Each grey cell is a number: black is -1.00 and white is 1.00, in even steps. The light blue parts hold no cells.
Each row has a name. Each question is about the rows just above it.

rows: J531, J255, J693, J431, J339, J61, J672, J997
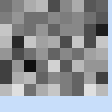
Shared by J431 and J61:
[0.45]
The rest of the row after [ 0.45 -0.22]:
[ 0.07 -0.02 -0.22  0.26 -0.50]
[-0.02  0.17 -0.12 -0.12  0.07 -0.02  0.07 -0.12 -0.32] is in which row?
J255
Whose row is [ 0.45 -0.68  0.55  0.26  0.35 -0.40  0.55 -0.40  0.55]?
J431
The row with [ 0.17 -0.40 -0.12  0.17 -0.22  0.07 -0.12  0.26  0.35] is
J339
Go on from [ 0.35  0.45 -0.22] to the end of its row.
[ 0.07 -0.02 -0.22  0.26 -0.50]

